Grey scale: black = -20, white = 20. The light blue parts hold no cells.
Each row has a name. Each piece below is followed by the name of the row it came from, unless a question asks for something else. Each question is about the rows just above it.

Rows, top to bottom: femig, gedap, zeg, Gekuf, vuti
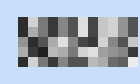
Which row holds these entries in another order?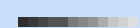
gedap
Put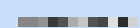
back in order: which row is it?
zeg

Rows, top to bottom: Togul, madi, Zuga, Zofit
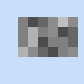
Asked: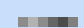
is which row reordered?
Zofit
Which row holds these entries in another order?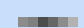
Zofit
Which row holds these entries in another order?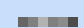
madi
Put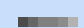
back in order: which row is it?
madi
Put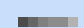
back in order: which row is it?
Zofit

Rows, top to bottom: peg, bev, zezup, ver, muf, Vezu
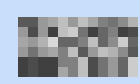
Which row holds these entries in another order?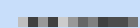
bev
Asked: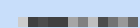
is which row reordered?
Vezu
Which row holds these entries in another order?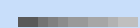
peg
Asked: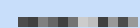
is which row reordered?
bev
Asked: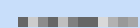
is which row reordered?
zezup

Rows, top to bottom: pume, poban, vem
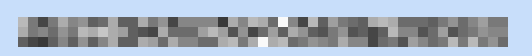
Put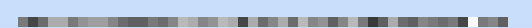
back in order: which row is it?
pume
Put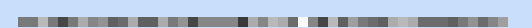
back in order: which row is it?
pume
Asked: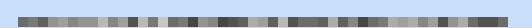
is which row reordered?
poban
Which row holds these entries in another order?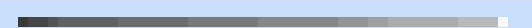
vem
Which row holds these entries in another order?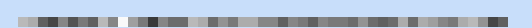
vem
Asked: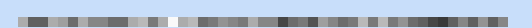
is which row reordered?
vem

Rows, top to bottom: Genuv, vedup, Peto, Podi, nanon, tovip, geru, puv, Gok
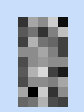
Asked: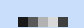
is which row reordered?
tovip
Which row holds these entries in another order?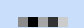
puv
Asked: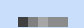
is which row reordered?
Podi
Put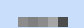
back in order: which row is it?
geru
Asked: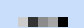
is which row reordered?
puv
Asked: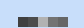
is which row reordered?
Gok

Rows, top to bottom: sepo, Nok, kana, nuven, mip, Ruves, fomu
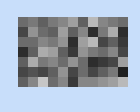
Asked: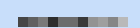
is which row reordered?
kana
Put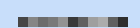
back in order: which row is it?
nuven
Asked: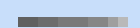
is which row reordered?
sepo
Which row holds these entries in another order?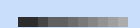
Nok
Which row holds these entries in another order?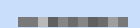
sepo
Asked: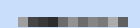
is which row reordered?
mip

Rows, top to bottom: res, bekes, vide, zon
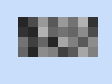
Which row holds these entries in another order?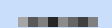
zon
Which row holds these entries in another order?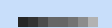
bekes
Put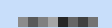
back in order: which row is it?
vide
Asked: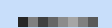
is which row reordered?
zon
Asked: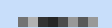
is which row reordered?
res

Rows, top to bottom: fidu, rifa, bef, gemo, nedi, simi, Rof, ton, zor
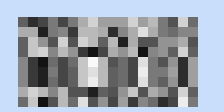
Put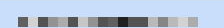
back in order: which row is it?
ton
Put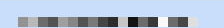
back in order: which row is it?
nedi

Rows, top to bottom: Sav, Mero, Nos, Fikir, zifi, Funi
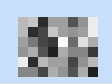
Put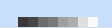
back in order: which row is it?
Nos
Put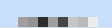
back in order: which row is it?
Mero
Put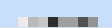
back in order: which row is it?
Sav
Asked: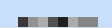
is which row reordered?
Fikir
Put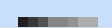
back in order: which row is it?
Fikir
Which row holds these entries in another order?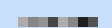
Funi
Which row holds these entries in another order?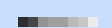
Mero

